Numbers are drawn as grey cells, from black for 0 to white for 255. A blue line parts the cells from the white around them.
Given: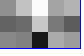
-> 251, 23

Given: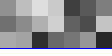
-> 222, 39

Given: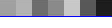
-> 200, 29

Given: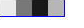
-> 234, 25

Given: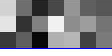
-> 241, 8

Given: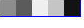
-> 239, 19
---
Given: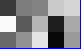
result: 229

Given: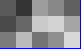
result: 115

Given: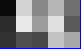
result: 72

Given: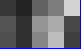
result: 133

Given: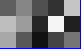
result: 16

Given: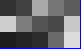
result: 44
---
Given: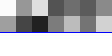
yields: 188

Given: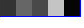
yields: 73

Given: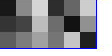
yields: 117

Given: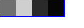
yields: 207

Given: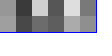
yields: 94

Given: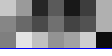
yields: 162

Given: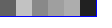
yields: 159
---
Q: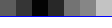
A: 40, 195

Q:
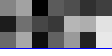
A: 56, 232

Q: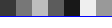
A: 92, 239

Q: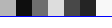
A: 221, 248

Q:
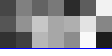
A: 167, 249

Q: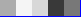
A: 216, 245

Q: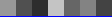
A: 196, 196

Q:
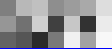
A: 64, 248

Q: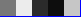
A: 43, 236

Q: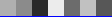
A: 236, 236
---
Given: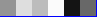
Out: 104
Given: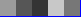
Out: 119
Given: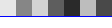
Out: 73
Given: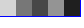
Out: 31
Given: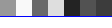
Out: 60
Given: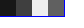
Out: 96
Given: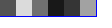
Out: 162
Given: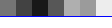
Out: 237
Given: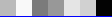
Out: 3
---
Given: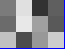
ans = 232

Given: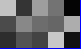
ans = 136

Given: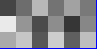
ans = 149

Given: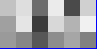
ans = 229

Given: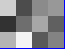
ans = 110

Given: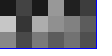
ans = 53
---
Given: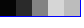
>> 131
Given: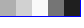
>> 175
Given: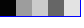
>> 157
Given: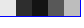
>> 88
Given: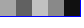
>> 137
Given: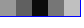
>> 118
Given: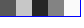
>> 131
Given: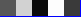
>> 87
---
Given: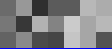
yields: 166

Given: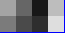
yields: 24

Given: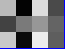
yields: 151

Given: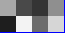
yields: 52

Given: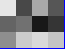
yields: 24

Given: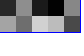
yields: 2
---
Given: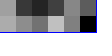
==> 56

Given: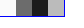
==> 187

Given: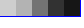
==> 115

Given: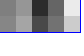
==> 101

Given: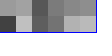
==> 94

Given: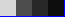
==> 77

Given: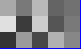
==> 71

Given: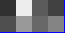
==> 79

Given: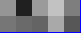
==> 100
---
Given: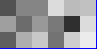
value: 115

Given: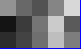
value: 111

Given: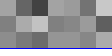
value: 149

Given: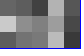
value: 121

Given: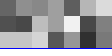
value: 151

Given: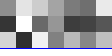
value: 185

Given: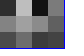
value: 109

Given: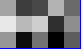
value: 114

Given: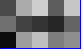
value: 191

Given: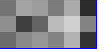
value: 131
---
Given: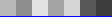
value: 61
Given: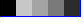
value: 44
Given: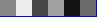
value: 106
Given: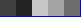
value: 110
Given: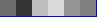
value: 127
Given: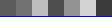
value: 59
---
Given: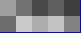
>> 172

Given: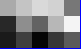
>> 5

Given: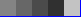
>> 75

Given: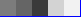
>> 58

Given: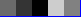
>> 1

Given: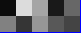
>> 150

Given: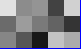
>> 23

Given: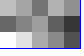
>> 171
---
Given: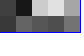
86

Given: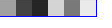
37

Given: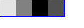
0

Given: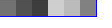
61

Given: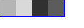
49

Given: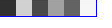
73
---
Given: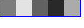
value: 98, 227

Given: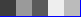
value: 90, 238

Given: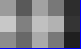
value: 192, 200

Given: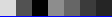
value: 141, 220

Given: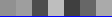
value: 190, 190

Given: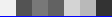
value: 98, 241

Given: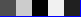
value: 2, 241

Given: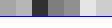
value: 125, 230

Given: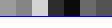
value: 46, 211

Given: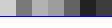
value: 157, 206
